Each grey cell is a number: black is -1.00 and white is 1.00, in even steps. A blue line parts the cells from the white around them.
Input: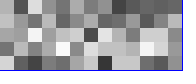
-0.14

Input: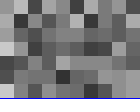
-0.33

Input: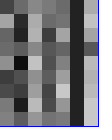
-0.04

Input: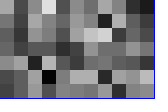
-0.63

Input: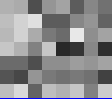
0.55

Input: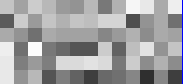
-0.63

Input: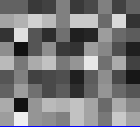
-0.06

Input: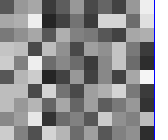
0.01

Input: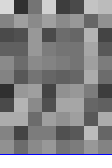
-0.03
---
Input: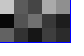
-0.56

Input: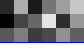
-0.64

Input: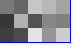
0.06

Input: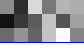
-0.34

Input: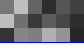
-0.44

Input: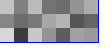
-0.33
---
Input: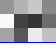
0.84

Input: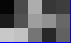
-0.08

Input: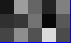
-0.36

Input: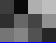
-0.36

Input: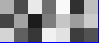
-0.57

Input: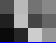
0.61

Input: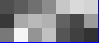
0.16

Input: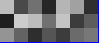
-0.64

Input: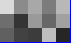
-0.53

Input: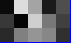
0.17
